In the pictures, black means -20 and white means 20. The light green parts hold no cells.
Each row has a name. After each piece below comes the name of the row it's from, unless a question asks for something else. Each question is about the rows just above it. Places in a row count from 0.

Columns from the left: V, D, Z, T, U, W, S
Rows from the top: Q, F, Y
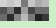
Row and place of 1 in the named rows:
Y, 2
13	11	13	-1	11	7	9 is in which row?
Q
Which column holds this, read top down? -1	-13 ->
D
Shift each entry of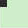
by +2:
-11
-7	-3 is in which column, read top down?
V
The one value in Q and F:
-1

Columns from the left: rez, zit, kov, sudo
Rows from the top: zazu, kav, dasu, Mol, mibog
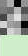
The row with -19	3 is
zazu
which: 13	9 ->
mibog
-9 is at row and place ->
dasu, 0
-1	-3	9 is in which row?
kav
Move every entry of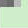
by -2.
-3	-5	7
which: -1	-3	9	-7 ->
kav
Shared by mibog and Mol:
13

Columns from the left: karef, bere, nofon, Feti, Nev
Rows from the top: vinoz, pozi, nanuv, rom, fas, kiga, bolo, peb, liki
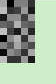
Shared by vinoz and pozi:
-12
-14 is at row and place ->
fas, 4
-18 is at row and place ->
peb, 0

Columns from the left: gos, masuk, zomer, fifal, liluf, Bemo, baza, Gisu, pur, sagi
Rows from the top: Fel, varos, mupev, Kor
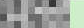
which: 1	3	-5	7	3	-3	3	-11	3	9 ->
Fel
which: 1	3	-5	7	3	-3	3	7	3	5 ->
Kor

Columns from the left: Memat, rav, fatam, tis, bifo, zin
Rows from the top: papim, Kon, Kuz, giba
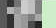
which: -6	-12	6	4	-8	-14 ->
giba
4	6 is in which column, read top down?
fatam
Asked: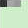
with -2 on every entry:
-14	4	2
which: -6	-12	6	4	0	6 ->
Kuz

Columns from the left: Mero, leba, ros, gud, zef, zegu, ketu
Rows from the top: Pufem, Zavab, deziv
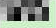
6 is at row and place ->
Zavab, 5
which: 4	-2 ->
Zavab

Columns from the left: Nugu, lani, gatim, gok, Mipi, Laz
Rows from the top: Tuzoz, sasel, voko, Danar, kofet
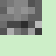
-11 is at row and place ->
kofet, 5
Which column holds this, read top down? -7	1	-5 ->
Mipi
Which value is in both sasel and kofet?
-5
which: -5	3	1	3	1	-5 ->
sasel
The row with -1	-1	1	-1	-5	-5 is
voko
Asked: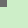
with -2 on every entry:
-5

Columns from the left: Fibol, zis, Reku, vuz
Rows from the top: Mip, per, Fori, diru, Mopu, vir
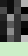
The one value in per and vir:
-18
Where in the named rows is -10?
Mip, 2

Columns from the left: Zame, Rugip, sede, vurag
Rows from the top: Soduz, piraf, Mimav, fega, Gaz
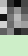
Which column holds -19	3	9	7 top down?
sede
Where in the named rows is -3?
fega, 1
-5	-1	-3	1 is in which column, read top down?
Rugip
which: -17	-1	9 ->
Mimav

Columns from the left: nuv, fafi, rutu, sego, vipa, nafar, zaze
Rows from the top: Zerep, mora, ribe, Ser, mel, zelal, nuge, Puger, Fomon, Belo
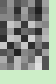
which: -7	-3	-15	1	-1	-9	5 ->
Puger
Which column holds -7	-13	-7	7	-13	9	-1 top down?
rutu

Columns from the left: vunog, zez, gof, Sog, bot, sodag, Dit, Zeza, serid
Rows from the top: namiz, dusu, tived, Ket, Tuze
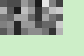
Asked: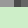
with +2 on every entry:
6	6	-6	-2
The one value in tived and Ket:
-4
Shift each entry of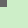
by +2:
-2
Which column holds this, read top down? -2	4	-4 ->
bot
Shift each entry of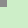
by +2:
4
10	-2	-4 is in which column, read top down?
Zeza
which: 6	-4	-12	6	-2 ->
tived

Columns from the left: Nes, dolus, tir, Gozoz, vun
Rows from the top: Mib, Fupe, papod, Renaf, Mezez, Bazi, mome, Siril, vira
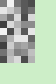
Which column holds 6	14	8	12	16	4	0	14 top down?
tir
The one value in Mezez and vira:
-8
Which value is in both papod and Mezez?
-8
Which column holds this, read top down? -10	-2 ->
Nes
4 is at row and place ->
mome, 2
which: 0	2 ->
Siril

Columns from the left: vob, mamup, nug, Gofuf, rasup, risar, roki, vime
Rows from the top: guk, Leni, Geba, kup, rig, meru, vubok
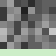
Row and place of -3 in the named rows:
Geba, 7
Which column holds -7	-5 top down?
risar
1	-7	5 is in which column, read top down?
mamup

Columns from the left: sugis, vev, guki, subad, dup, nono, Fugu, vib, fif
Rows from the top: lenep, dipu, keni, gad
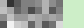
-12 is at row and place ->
lenep, 1
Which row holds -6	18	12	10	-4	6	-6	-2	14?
gad
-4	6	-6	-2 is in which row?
gad
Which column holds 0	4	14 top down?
fif

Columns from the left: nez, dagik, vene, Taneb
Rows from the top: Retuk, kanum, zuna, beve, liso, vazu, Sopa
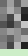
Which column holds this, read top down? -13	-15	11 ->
Taneb
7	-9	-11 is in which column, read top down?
dagik

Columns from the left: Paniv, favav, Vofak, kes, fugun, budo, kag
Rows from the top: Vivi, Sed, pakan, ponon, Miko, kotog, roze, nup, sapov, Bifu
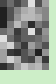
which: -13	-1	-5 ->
ponon
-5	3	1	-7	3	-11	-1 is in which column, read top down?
kag
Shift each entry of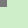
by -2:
-3

